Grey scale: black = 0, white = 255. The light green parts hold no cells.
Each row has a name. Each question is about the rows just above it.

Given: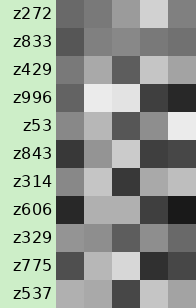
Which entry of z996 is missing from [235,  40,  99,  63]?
[227]
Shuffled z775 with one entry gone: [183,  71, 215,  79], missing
[48]
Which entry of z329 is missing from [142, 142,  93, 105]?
[148]
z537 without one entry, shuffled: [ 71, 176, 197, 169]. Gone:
[163]
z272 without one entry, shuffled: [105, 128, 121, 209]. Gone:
[155]
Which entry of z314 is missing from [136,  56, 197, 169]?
[190]
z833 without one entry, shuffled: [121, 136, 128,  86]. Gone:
[113]

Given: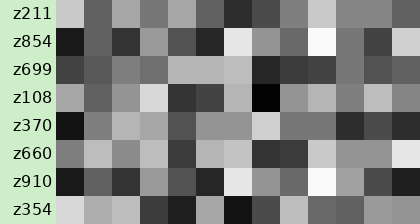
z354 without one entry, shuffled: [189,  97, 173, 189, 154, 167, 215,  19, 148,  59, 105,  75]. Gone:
[31]
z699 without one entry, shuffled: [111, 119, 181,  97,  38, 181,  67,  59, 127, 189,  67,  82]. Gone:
[89]
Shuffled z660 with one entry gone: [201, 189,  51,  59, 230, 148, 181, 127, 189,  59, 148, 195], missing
[140]
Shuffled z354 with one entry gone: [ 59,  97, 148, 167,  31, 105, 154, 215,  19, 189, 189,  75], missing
[173]

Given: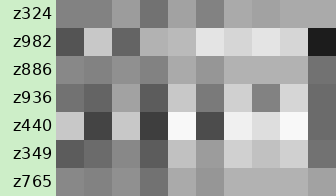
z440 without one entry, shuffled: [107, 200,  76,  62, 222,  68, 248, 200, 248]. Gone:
[240]
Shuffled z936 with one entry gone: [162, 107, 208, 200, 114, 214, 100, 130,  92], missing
[122]

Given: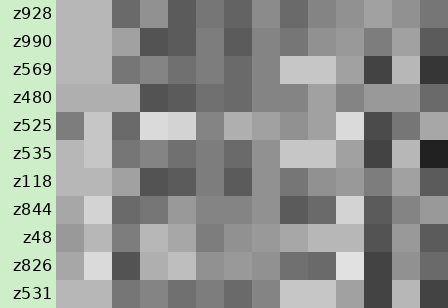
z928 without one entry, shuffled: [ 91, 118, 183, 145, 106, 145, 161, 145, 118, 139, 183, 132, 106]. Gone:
[99]
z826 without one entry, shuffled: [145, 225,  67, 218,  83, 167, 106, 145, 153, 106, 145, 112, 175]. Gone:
[190]
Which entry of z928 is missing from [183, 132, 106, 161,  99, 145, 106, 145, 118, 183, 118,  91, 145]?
[139]

